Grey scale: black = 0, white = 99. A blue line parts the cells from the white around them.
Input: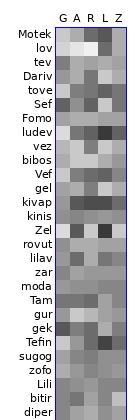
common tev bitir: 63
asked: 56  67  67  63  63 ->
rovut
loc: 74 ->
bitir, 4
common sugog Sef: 56

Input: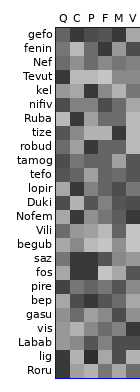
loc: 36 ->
Nofem, 4
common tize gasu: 53
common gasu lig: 30
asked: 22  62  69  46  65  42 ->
Roru
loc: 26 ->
pire, 0

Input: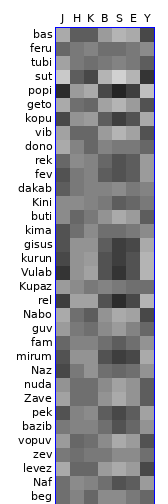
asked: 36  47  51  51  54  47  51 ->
dakab
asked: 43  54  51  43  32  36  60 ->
Naf

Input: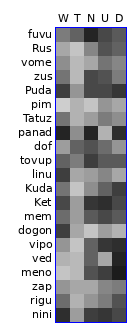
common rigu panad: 69
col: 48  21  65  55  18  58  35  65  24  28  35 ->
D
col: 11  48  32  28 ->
D
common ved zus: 72
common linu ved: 65
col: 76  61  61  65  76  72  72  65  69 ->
T
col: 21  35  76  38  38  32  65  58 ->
N

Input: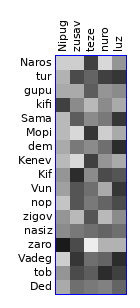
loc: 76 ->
nop, 0
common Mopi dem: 66
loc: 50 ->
Ded, 3
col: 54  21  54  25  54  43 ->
teze
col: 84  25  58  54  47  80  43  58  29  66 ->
nuro
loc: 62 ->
Vun, 0

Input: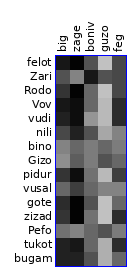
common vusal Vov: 40
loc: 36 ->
Gizo, 1
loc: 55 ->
Gizo, 0
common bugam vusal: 40

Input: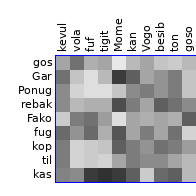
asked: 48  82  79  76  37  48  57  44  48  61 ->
kop
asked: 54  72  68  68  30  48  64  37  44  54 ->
rebak
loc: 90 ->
gos, 4
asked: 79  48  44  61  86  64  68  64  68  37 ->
Fako
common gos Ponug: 76
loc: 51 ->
kas, 0

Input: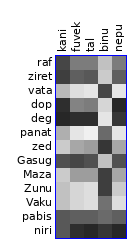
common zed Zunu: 79
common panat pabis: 41
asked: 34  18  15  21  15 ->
niri
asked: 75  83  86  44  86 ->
Vaku

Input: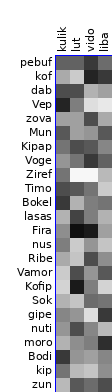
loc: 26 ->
lasas, 1
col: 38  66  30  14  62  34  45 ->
kulik
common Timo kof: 79

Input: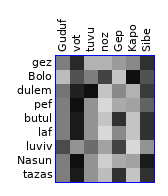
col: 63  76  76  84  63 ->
Kapo
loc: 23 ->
dulem, 6
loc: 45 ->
dulem, 0
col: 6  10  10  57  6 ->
vot
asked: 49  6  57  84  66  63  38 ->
pef
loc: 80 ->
Nasun, 3

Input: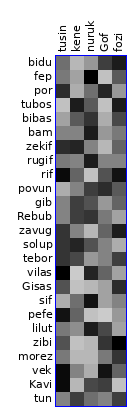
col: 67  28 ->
nuruk
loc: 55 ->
lilut, 1

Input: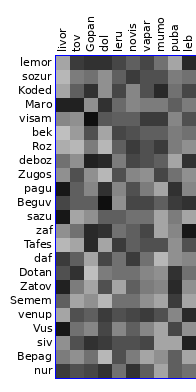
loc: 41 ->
Maro, 4
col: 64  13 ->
livor
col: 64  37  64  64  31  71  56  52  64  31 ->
mumo
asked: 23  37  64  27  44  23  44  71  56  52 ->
daf
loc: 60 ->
bek, 1
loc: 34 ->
visam, 3
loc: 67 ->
Roz, 0

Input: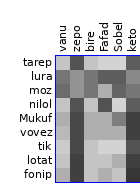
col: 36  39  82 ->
Sobel
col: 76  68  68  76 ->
bire
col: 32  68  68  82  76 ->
Fafad
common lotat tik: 76
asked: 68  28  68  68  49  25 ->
Mukuf
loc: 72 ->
vovez, 0

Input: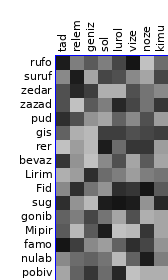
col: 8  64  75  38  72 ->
lurol
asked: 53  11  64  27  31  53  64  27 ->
suruf
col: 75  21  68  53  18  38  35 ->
tad

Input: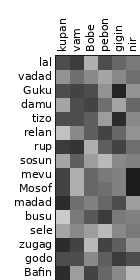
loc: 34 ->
busu, 2
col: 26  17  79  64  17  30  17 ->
kupan
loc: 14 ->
Guku, 4
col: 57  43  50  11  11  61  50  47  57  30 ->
nir

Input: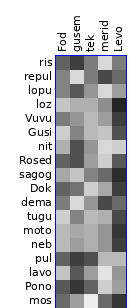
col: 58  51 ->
gusem
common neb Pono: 61
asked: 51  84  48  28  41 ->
repul
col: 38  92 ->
tek
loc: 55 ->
loz, 3
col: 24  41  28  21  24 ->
Levo

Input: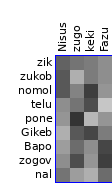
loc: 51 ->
nomol, 1
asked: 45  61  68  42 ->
nal
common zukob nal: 68
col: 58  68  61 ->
Nisus
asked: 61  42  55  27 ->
Bapo
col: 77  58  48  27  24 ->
Fazu

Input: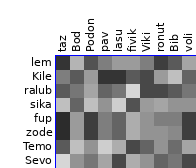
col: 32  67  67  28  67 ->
fivik
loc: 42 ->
Temo, 8
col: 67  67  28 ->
fivik
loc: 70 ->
lem, 1
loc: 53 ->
zode, 8

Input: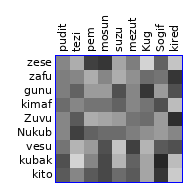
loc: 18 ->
Zuvu, 8
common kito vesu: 35
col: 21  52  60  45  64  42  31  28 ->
mosun

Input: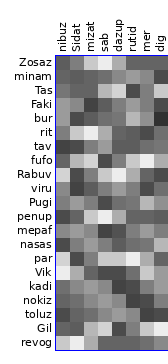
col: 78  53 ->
mizat
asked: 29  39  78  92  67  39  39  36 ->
penup
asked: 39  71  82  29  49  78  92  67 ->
fufo
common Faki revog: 53
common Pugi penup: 29
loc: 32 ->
mepaf, 4
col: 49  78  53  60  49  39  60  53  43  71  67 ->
mizat

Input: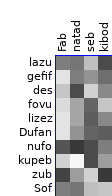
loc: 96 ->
kupeb, 1
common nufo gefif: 49
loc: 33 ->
nufo, 0
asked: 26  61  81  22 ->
zub
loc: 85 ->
fovu, 0

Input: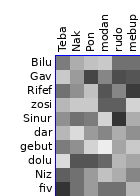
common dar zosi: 71
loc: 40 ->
dolu, 3

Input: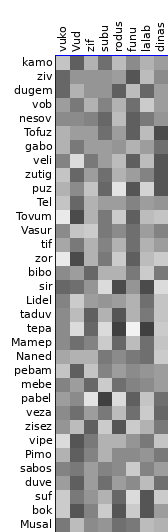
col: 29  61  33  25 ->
rodus
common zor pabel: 37
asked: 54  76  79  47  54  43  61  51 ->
Vasur
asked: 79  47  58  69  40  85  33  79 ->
suf
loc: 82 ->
puz, 6
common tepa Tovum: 79
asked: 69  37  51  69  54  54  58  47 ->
Pimo

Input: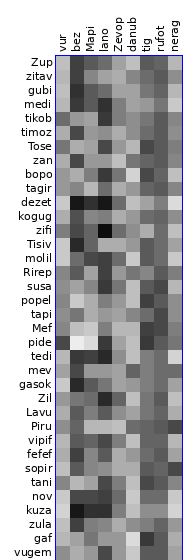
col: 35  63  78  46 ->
bez
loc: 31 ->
kogug, 1
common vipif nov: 28

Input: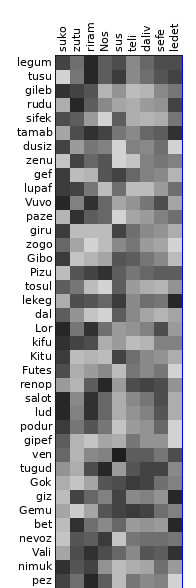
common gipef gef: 70
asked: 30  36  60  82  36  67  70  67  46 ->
sifek
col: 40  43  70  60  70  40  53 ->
daliv
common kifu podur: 60
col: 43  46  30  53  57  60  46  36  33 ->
teli
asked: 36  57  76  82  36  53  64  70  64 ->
dal
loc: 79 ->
Gemu, 1

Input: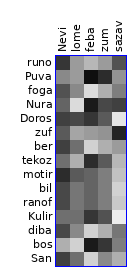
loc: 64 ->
zuf, 1
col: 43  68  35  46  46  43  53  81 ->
lome

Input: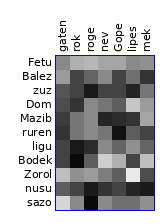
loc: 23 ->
Mazib, 0
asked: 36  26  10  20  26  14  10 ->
nusu
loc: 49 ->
Zorol, 3
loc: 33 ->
zuz, 0

